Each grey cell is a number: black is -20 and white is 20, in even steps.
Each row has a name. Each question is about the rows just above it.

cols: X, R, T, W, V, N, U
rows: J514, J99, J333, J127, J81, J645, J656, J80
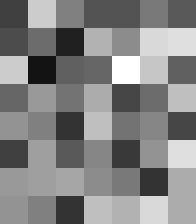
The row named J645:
[-10   5  -6   1 -11   3  15]
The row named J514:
[-10  12   0  -7  -7  -1  -6]
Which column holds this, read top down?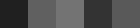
T
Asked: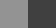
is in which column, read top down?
X

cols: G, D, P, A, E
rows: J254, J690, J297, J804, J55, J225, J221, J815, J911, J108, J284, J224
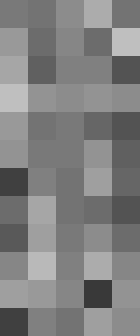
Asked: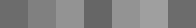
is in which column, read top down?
A
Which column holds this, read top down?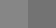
P

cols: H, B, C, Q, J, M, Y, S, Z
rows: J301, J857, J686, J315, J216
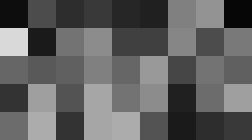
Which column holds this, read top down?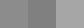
Q
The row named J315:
[-12   5  -7   6  -2   2 -15  -3   5]
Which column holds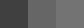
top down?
J
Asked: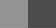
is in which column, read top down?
S
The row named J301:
[-18  -8 -13 -11 -14 -15   0   3 -19]

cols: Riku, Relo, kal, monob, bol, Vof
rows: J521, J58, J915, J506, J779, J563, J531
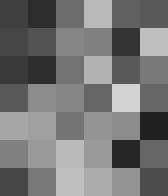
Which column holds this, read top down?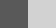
bol
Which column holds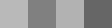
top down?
monob
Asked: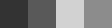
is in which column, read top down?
bol

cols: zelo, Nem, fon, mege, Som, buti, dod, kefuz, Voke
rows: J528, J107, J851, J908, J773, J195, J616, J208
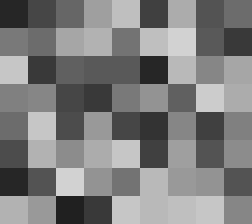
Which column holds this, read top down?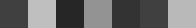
buti
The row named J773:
[ -3  11  -8   4  -9 -12   1 -10   0]
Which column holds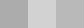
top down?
dod
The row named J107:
[ -1  -3   6   8  -2  10  13  -6 -11]
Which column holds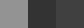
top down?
buti
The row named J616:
[-14  -7  13   3  -2   9   4   3  -7]
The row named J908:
[  0   1  -9 -11  -1   3  -5  12   7]

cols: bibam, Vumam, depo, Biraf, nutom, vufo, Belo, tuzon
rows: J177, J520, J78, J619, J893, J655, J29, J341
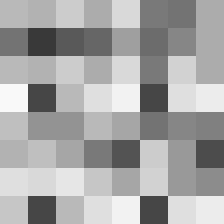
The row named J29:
[15 14 16 11  6 13  4  2]
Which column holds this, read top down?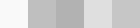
bibam
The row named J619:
[19 -9  9 15 18 -9 15 17]
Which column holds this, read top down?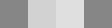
Belo
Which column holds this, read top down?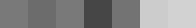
vufo
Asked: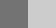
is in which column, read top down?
vufo
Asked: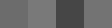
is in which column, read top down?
vufo

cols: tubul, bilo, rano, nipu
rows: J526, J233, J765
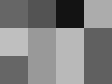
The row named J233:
[10  4  9 -5]
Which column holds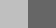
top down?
tubul
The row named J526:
[ -4  -7 -17   7]
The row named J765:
[-4  4  9 -5]
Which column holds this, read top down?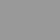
bilo

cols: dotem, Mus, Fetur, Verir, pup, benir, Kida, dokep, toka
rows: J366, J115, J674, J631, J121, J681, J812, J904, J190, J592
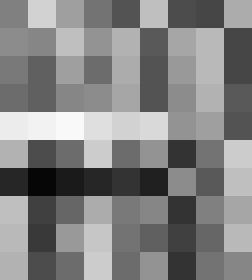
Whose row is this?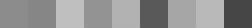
J115
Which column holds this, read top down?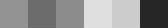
Verir
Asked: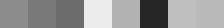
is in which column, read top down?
dotem
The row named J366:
[ 0 13  5 -2 -7 10 -8 -9  7]

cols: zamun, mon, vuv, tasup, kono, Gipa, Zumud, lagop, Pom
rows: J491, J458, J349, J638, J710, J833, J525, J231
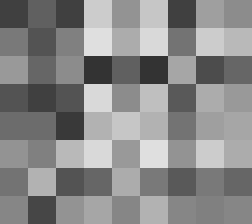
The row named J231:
[ 1 -9  3  6  1  8  1  0  1]
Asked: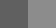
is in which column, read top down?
kono

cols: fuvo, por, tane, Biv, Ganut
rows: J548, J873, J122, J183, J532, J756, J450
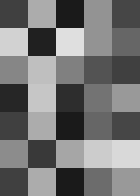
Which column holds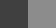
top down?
fuvo
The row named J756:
[  2 -11   6  12  14]
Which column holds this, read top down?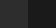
tane
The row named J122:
[  1  10   0  -7 -10]
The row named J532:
[-10   7 -16  -4  -9]
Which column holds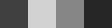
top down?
fuvo

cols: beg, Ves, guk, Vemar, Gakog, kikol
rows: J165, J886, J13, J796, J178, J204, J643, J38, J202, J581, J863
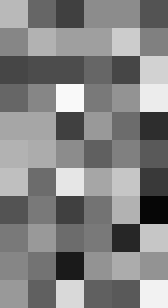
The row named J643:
[ 10  -3  16   6  11 -11]
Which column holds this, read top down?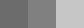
Gakog
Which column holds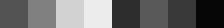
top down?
kikol
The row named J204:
[ 8  7  2 -5  0 -6]
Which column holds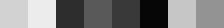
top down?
kikol
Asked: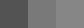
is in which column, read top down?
beg
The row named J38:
[ -7  -1 -10  -2   8 -19]

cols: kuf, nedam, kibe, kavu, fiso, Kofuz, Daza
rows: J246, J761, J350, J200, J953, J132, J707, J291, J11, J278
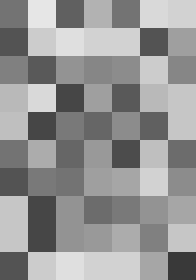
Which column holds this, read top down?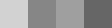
kavu
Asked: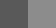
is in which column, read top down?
fiso
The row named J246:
[-2 16 -5  8 -2 14 13]
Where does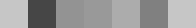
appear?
J11

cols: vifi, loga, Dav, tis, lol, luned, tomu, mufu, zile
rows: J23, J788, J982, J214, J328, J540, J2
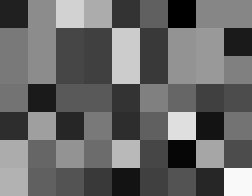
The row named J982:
[ -1   2  -9 -10  12 -11   3   4   0]
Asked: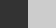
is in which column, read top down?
lol
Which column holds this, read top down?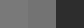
vifi
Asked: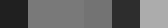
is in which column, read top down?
vifi
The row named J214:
[ -2 -16  -6  -6 -12   0  -4 -10  -8]

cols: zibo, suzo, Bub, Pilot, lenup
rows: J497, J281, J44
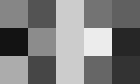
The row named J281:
[-17   2  12  17 -14]
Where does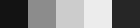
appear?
J281
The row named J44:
[  7  -9  12  -4 -12]

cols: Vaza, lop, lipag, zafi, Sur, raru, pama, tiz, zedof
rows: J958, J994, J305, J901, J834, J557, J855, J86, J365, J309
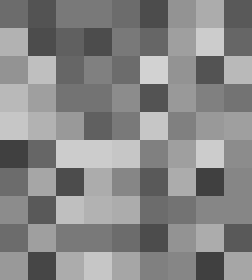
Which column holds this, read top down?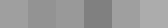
pama
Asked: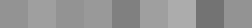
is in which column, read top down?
pama
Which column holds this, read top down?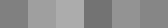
pama
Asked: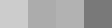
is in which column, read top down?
zafi
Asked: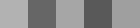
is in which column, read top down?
lop
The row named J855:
[ -3   6  -8   7   1  -6   7 -10   1]

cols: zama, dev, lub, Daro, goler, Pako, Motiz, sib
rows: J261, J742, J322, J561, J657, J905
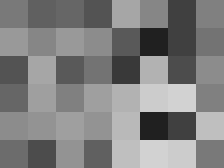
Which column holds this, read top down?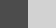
Motiz
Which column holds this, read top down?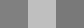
sib
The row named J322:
[ -7   6  -6  -2 -11   8  -8   2]

